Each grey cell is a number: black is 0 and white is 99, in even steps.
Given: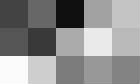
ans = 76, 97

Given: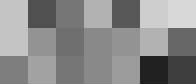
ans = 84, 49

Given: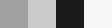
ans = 96, 62

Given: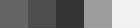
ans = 94, 39

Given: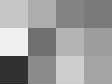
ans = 47, 19

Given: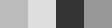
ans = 59, 73
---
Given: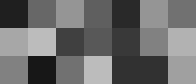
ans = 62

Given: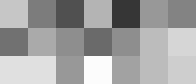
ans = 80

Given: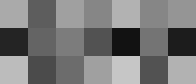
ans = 69

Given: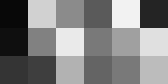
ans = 73

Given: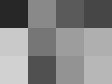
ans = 71

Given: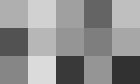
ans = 19

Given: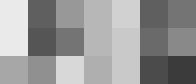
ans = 23

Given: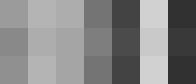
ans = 19
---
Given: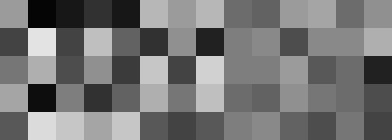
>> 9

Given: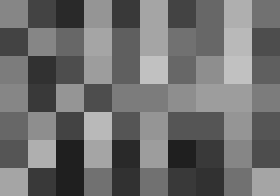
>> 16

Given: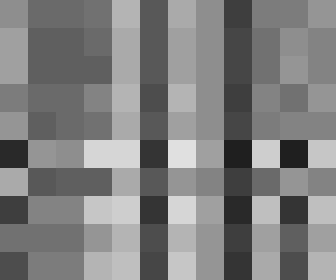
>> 41

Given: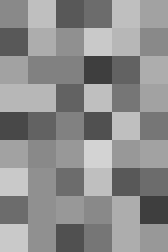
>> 34

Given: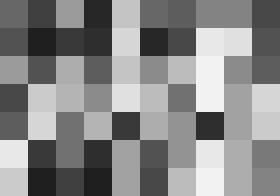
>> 60

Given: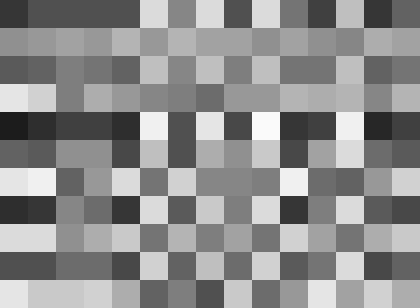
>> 31

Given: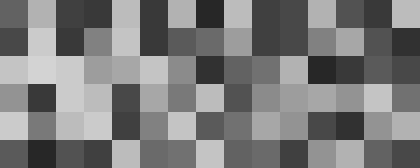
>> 25
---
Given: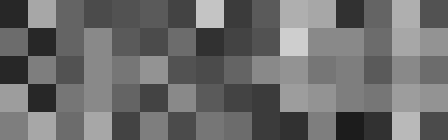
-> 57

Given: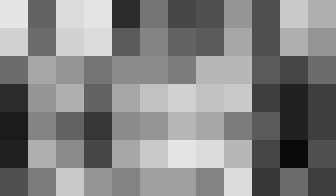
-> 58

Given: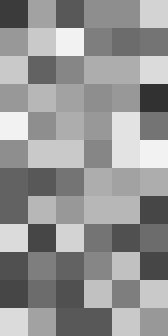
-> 45

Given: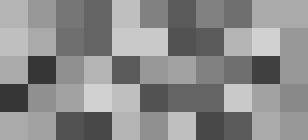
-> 59

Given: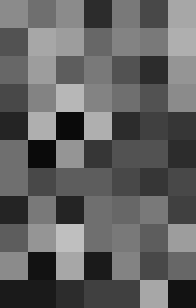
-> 68

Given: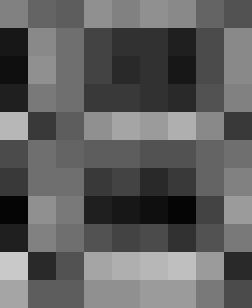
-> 53
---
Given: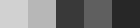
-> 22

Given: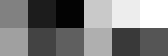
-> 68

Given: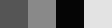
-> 53

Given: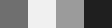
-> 93

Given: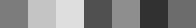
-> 55

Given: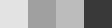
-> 62

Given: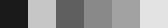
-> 53

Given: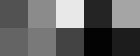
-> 26

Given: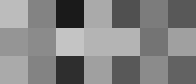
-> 34
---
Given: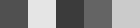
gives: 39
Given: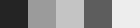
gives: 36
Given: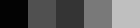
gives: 47
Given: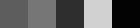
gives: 81
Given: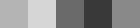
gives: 22
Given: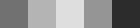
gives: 58
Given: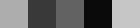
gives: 4
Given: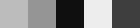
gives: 92
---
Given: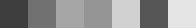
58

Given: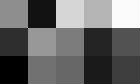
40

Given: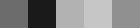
56

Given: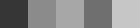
54

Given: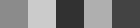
54

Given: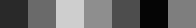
41

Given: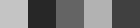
39
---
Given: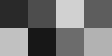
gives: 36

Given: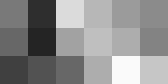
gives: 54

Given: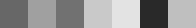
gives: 74

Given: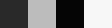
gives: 96

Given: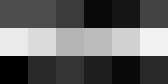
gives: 26

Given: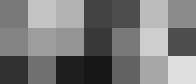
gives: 54

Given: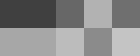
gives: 43

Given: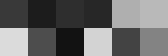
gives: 72

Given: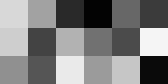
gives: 23
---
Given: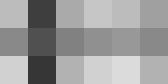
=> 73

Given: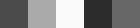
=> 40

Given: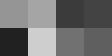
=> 13

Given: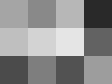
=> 74

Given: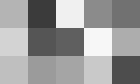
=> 44

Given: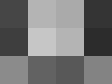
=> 24
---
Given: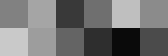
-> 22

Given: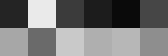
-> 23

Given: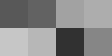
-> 63

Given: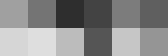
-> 18

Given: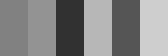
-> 19

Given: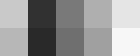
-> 47

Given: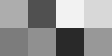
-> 94

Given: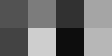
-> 19

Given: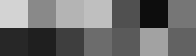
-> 70
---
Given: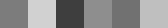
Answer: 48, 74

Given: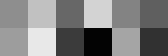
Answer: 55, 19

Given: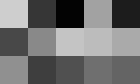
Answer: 80, 39

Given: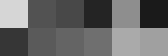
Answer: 83, 62

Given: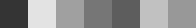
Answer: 20, 59

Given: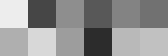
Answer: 92, 75

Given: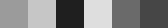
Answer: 60, 27

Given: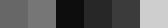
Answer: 40, 80

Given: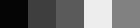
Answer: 2, 50

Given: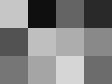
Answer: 77, 42
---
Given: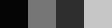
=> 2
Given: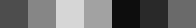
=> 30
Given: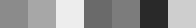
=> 54
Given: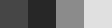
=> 27
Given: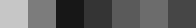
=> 77
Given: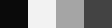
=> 4
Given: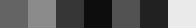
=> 39
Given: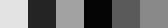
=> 88
